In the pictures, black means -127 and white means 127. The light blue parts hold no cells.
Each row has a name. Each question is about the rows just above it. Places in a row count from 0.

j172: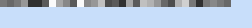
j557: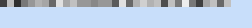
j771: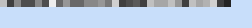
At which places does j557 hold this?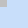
1 10 22 24 30 32
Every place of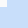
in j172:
7 11
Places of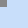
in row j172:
9 12 30
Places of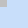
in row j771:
0 21 24 27
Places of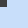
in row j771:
1 17 20 26 31

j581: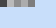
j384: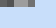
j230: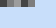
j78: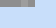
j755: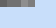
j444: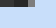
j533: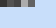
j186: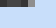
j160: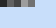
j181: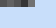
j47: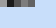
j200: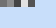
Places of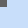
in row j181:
1
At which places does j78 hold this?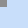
0 1 2 4
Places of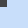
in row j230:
0 3

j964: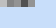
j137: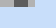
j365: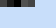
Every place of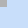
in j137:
0 1 4
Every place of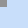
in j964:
2 4
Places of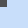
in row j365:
3

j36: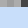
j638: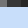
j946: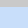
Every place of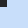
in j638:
3
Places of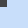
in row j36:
3
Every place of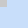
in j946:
0 1 2 3
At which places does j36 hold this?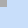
0 2
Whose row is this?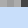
j36
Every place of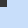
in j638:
1 2
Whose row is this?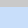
j946

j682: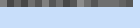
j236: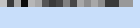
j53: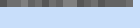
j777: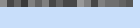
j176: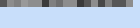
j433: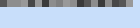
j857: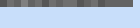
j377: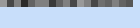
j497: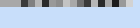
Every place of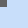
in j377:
4 8 15 17
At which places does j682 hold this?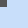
5 7 10 13 18
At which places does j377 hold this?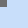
14
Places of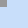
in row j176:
3
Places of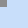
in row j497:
8

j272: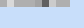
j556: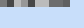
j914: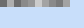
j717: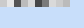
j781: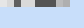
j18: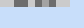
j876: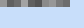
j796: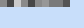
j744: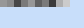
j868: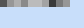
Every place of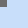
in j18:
2 3 5 7
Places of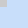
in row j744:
9
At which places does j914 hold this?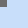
0 2
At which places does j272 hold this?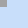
5
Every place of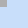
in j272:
0 2 3 4 8 9

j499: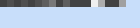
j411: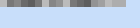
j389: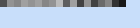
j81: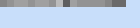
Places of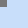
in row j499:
7
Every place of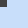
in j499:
0 2 4 8 10 11 12 15 16
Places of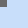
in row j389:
14
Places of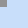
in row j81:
1 4 7 11 12 13 14
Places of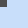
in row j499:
1 3 5
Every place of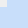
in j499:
13
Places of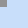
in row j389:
1 4 7 12

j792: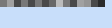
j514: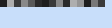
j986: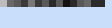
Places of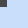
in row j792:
2 4 6 10 13
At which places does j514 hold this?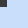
2 7 14
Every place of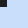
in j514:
0 6 12
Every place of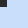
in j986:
7 10 13 14
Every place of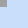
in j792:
1 11
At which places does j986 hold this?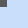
2 6 8 11
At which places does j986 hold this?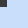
3 5

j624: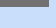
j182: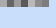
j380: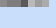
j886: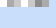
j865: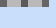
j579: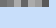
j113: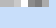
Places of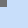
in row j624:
0 1 2 3 4 5 6
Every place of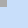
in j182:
0
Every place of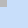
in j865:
1 2 4 5
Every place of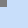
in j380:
1 2
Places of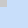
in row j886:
2 4
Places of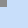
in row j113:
4
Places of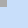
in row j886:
1 6

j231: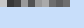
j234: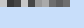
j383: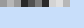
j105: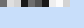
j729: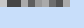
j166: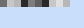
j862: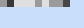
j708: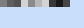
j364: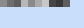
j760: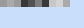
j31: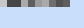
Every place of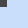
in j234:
2 4
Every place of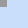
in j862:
0 5 7 8

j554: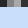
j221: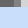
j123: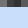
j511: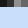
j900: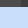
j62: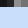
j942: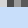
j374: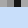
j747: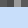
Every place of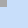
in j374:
0 3
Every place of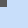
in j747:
0 3
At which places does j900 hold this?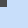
0 1 2

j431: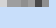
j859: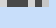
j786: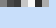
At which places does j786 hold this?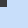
2
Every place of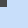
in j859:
1 2 3 5
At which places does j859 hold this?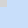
0 4
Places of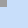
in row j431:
1 2 4
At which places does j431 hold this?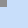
3 6

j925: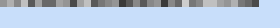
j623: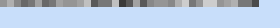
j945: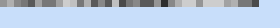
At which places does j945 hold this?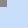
2 14 19 24
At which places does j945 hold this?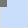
3 6 7 11 18 34 35
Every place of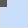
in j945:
4 13 15 20 21
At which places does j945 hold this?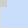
9 26 27 29 30 31
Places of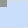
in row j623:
0 9 10 22 23 28 31
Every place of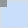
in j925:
0 9 16 22 32

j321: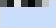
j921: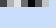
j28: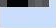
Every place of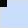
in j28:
1 2 3
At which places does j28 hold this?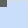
5
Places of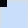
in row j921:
4

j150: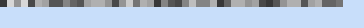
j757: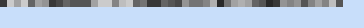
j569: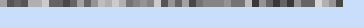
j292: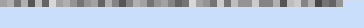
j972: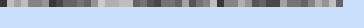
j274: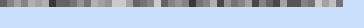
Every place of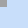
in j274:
2 5 14 18 35 40 46
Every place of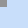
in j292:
10 12 22 29 34 35 48
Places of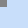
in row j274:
1 3 21 24 26 29 34 37 43
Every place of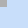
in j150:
5 13 14 20 30 33 34 41 42 45
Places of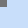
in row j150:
19 48
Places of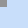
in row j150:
2 15 17 35 40

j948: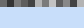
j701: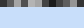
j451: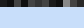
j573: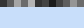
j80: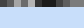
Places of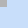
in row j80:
4
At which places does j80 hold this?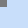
10 11
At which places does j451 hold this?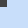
2 4 6 10

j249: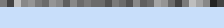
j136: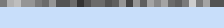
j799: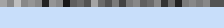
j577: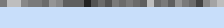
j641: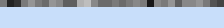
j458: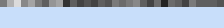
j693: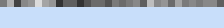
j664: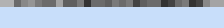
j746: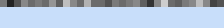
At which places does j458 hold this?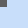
6 10 14 20 25 28 29 30
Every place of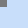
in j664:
5 11 16 18 26

